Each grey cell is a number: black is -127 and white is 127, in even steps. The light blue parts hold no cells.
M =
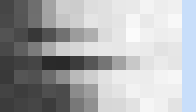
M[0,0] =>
-57
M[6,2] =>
-61
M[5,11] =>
115
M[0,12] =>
112
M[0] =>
[-57, -40, -17, 36, 78, 76, 93, 96, 104, 105, 115, 109, 112]
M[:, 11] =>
[109, 112, 109, 98, 106, 115, 111, 112]
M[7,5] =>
-7
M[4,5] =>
-67
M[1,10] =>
105
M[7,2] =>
-57
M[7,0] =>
-67
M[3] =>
[-54, -32, -3, 44, 79, 86, 100, 103, 102, 108, 106, 98, 102]
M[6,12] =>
111
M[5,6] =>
78
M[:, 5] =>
[76, 79, 28, 86, -67, 58, 11, -7]
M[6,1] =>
-66
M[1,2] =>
-16
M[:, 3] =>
[36, 35, -46, 44, -85, -19, -48, -67]
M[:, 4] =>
[78, 68, -14, 79, -86, 14, -52, -52]
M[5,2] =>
-46
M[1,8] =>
100
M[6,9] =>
114

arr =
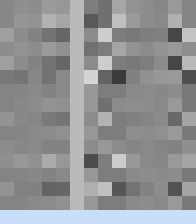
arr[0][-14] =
8
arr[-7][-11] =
-5
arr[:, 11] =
[6, 9, 0, 20, 11, 24, 8, 9, 10, 16, 5, 7, 10, 13, 9]
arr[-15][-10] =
23
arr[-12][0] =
12
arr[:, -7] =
[-15, -15, 77, -2, 77, -28, -2, -15, 50, -2, 24, -2, -2, 64, -2]
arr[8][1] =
8
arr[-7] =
[19, 8, 6, -5, -11, 58, 11, 50, -2, 1, 5, 10, -22, 36]
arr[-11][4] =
-25
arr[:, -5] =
[18, 27, -7, 18, -7, 1, 10, 14, 1, 14, 5, 23, 10, -12, 10]
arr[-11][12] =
-57
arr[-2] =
[19, 2, 1, -28, -25, 58, 47, 64, -41, -12, 3, 13, -45, 36]
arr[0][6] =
-2
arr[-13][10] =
-1
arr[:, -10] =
[23, 37, -25, 16, -25, 9, 9, 16, -11, 16, 3, 23, 9, -25, 16]
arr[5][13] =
-48
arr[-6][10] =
13
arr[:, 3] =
[26, 50, -13, 26, -13, -13, 3, 18, -5, 11, 3, 42, 3, -28, 11]
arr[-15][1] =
15
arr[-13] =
[30, 12, 3, -13, -25, 58, 11, 77, -2, -7, -1, 0, -57, 67]
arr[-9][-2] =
13
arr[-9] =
[4, 5, 10, 3, 9, 58, 23, -2, -2, 10, 11, 8, 13, -6]
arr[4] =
[30, 12, 3, -13, -25, 58, 11, 77, -2, -7, -1, 11, -57, 57]
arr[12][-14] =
4
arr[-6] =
[4, 5, 10, 11, 16, 58, 23, -2, -2, 14, 13, 16, 25, -6]
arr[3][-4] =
11

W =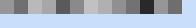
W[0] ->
22
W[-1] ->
-17
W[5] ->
10
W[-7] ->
65

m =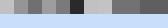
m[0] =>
65
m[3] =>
29
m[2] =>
-15

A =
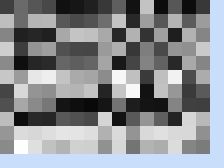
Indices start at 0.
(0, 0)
-64
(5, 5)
42
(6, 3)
14
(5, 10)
-69
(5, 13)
-50
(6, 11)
66
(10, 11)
45
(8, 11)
-32
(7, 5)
-113
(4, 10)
3
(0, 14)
-71
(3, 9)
-72
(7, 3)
-8
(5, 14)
44
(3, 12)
20
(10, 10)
51
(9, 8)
90
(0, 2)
-41
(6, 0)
-58
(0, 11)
-115
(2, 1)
-95
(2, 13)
50
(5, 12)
114
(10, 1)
126
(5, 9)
64
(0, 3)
-55
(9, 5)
100
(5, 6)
37
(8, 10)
21
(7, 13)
-63
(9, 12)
89
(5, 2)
103
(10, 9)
-11

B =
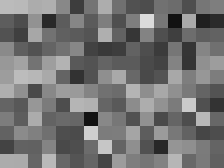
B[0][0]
59
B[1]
[-34, -50, 18, -86, -35, 6, -36, -1, -48, -1, 91, -8, -109, 42, -96, -84]
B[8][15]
-24
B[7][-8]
-38
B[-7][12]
40
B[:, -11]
[-66, 6, -36, 7, -38, -77, 26, 53, -25, -52, -49, -43]
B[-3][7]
-3
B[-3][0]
-29
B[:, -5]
[-14, -8, -48, -68, -60, -44, 40, 18, -53, 27, -87, 2]
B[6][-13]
8
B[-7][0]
29
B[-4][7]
8
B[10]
[-60, -29, -30, 4, -54, -49, -19, 70, -27, 15, -46, -87, 21, 15, -4, -27]
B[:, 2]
[44, 18, 39, -45, -12, 55, -53, 23, 44, 0, -30, -26]
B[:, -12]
[8, -35, -31, -13, 51, -27, 29, -50, -21, -49, -54, -24]
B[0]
[59, 57, 44, 47, 8, -66, -11, 45, -15, -46, -50, -14, -19, -49, -9, -1]
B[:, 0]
[59, -34, -45, 10, 24, 29, 47, -27, -2, -29, -60, 44]
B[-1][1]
43
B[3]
[10, -32, -45, -27, -13, 7, -61, -70, -66, -29, -49, -68, -9, -74, 5, -15]
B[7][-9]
-26
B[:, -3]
[-49, 42, -18, -74, -75, -1, -6, 74, -50, -29, 15, -23]
